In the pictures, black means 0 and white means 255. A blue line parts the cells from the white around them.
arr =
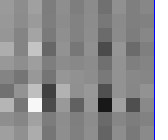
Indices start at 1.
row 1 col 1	154
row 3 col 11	135
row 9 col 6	127
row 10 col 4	118
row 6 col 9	146
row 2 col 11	129
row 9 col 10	125
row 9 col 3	161
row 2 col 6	130
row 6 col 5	150
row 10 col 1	159
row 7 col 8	80
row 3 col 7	141
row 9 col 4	124
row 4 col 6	119
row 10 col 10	121
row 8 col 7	150
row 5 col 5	140
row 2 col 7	140
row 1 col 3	160
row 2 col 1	152
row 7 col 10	135
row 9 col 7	140
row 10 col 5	142
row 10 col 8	100
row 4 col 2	132
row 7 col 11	146
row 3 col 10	125
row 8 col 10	79
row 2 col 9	138
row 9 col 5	141
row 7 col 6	144
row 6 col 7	141
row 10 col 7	142

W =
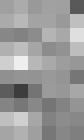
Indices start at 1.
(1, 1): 160
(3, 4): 180
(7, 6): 167
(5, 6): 151
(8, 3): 136
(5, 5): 157
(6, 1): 144
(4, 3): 165
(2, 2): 184
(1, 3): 153
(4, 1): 176
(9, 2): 207
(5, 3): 183
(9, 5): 140
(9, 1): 191
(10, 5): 135
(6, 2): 148
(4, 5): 146
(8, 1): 132

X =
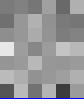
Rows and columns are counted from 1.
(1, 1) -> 123
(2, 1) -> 112
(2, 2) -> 151
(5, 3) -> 184
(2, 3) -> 177
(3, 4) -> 147
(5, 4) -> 151
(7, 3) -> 114
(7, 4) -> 180
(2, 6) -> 118
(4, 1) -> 231
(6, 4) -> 152

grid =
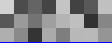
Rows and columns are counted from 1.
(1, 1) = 210
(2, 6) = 191
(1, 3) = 100
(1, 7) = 88
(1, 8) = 192
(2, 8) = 134

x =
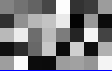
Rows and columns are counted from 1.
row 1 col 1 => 131
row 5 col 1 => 158
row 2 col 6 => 3
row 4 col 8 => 176
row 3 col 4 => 186
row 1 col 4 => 70
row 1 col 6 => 50
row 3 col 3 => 109
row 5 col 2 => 251
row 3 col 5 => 124
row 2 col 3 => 183
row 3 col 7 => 245
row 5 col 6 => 161

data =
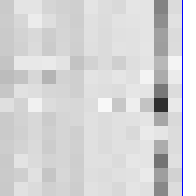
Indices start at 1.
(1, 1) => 202
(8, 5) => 216
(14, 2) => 225
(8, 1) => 223
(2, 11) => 228
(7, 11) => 228
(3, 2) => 211
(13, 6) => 207
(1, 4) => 213
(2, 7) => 224
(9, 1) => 202
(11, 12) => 172
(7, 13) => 220
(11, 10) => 224
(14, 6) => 205
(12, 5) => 213
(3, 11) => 228
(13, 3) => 225
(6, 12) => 171
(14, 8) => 222
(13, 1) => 202
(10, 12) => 229
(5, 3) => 232
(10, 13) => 220
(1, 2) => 228
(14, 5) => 212
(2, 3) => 236
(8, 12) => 47
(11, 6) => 208
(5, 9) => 207
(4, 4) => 203
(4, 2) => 209
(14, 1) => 201
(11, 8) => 219
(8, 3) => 241

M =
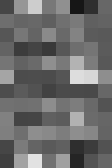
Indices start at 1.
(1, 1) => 70
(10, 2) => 111
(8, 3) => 113
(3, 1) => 86
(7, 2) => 91
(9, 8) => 102
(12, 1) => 63
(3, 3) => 100
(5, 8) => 88
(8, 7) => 105
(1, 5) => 144
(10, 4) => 137
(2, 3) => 104
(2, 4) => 95
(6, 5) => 85
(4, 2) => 60
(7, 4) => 66
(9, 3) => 69
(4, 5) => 87
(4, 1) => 99
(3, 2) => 119
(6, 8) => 142
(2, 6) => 122
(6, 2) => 76
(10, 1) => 127
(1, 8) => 103
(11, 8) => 82
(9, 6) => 178
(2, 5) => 112
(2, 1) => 110
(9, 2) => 68
